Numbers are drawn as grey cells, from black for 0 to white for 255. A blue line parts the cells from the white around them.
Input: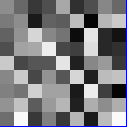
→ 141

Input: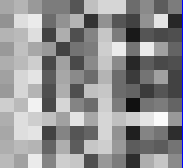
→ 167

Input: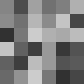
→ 133

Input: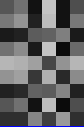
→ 86

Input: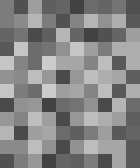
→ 124

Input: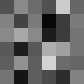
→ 81

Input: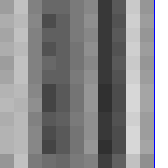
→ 157

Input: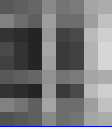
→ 88

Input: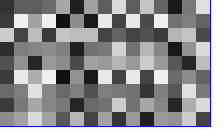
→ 51
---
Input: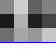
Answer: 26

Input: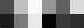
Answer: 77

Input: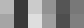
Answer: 184

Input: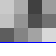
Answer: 194

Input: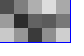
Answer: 156

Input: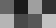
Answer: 102

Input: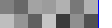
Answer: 128

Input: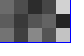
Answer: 92

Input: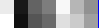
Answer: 235
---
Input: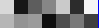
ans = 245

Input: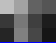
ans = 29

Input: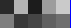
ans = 202

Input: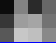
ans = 115

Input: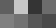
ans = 108

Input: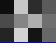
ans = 111

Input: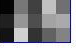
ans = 170

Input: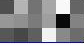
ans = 131
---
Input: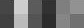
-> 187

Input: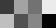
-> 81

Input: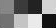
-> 196

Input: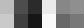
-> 63

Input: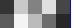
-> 244

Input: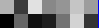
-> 102

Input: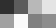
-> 250

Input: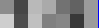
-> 77
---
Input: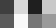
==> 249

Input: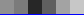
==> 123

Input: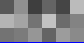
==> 123

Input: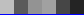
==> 90

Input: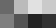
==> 84

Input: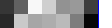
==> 201

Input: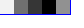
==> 112
